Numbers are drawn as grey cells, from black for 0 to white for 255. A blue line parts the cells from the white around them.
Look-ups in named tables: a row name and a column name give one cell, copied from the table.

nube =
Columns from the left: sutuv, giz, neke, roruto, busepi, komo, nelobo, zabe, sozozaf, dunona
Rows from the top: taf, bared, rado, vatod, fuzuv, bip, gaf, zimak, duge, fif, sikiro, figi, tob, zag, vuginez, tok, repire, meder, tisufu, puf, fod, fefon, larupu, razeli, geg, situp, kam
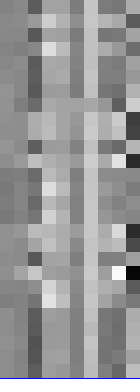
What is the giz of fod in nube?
133
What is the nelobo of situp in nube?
189
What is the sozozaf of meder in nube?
188
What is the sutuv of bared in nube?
137
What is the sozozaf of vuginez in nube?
130
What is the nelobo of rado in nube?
193
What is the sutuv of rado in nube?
136
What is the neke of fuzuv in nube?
91
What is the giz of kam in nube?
133
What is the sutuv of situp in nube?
141
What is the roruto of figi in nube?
175
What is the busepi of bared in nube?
178
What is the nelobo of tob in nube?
196
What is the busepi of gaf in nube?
156
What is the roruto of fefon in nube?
226
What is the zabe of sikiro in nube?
121
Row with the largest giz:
puf

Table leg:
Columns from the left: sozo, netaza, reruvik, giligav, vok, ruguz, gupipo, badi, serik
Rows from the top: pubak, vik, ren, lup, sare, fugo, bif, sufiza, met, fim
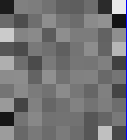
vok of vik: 117
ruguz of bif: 119
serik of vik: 19
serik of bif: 68
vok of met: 115
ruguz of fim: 109
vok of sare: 103
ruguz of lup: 116
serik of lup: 182
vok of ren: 142
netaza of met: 116
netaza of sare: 110
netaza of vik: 77
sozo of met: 22

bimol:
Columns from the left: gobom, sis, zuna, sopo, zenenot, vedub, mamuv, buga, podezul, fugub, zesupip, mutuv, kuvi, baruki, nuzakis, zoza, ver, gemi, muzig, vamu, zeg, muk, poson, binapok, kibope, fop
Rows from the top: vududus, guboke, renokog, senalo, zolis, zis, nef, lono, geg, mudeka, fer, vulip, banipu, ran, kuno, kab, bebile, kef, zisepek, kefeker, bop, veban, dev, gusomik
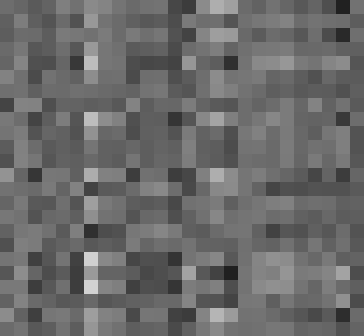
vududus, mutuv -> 115
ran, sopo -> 122
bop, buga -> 133
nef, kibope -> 81
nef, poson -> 93
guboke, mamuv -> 152
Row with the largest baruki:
kefeker

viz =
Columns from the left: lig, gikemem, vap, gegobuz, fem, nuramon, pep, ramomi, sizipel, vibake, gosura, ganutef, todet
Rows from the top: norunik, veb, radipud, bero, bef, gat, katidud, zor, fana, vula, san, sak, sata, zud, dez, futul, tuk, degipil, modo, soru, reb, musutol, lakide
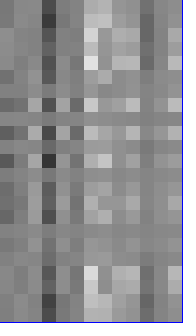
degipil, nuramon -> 126
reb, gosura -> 116
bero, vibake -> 156
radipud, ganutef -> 131
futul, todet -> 149
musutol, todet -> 146
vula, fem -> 164
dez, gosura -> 134

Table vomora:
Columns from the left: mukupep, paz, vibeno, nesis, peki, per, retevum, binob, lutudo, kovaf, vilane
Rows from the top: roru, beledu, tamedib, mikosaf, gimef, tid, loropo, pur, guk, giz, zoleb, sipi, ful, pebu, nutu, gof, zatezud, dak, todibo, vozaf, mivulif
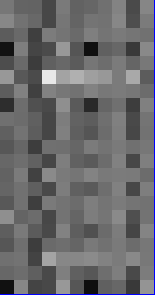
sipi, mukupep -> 103
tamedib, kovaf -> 117
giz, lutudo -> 126
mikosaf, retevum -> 15
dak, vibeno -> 61
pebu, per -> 96
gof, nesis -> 71
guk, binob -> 111
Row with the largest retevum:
tid

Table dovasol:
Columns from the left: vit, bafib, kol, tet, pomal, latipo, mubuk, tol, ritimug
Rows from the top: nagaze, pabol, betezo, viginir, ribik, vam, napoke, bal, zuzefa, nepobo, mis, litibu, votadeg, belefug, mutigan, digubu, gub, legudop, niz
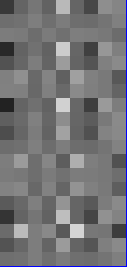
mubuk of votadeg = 123
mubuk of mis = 107
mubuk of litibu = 126
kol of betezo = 109
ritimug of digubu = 131
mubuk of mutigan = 89
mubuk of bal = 62
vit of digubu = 52
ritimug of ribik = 138
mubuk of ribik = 84

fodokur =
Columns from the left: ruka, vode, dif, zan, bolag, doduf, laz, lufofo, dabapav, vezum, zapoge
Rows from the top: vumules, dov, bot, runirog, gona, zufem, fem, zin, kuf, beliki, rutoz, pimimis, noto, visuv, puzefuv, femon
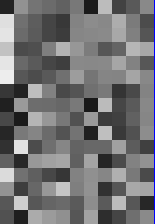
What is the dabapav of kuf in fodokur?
64
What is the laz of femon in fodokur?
162
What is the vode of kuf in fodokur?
26
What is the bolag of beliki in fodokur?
83
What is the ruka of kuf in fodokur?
72
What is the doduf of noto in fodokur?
130
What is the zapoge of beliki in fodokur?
141
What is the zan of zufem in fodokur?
89
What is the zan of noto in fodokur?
71
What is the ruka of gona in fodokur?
229
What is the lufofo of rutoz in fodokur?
104
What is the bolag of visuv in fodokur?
197
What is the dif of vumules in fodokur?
116
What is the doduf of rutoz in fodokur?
99
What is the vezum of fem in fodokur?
73
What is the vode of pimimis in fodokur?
39
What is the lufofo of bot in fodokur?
138
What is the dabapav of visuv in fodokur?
86
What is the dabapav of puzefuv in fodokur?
188

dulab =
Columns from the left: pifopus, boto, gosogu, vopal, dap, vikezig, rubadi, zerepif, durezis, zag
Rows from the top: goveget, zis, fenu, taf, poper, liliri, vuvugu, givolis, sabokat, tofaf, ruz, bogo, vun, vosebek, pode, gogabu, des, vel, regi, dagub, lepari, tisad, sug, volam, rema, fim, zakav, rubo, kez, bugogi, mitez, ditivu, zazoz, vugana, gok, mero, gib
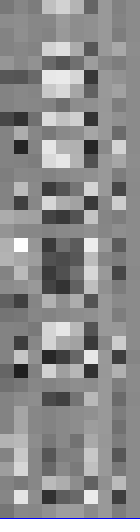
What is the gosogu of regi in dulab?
158
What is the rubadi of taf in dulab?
87
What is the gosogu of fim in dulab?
146
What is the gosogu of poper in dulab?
146
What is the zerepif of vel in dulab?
153
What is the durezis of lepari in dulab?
124
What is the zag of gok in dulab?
139
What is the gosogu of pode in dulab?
135
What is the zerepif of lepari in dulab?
144
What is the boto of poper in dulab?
136
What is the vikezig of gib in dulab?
157
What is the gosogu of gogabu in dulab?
161
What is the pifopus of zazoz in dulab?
131
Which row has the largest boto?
vel

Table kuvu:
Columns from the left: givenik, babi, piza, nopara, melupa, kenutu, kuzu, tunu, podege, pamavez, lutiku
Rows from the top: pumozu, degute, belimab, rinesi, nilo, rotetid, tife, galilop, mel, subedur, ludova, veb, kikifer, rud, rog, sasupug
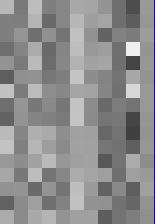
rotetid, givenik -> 94
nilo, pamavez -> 68
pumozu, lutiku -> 153
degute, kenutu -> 183
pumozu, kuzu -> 165
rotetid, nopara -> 119
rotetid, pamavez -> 167
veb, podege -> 115
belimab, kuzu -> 146
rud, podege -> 137
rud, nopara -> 148
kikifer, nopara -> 116
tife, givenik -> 193
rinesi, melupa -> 133
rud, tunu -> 98
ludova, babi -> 128
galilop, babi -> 149
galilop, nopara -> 137
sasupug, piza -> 169
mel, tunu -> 117

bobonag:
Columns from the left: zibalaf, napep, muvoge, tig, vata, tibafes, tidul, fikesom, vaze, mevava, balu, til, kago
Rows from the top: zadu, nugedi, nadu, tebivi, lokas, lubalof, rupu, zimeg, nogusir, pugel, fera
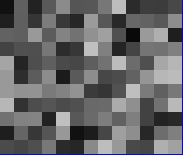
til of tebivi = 114
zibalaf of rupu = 153
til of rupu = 96
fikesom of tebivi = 128
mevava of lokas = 108
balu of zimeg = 66
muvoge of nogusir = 132
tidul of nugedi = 155
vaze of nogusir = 97
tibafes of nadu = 114
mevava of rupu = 191
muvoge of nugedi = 53
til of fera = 175
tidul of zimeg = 105
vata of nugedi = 57
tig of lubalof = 140
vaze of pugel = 159
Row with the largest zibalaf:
zimeg

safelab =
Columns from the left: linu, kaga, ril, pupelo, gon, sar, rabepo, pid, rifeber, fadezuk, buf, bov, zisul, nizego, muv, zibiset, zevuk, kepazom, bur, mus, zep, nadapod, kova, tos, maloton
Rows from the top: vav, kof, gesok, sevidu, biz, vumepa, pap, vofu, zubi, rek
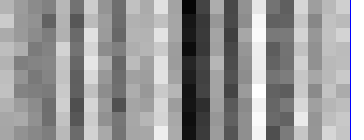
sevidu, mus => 93
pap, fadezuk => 173
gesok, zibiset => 164
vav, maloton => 207
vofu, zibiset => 160
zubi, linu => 167
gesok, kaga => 154
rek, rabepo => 210
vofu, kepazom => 138
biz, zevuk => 76
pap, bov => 201
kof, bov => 192
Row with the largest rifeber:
sevidu

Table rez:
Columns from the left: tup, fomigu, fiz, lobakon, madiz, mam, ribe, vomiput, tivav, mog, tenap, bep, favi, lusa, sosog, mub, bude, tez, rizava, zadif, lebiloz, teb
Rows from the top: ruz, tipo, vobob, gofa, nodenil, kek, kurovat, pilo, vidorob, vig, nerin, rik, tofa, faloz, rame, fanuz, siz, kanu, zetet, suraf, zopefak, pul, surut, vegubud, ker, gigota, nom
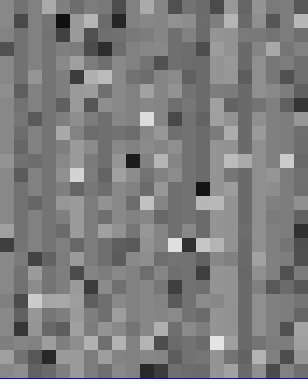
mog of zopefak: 129
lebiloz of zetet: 125
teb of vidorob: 151
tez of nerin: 106
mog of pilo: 129
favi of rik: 133
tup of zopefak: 136
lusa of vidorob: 114
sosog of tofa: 107
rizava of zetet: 161
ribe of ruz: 124
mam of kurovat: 154
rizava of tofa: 143
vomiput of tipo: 107

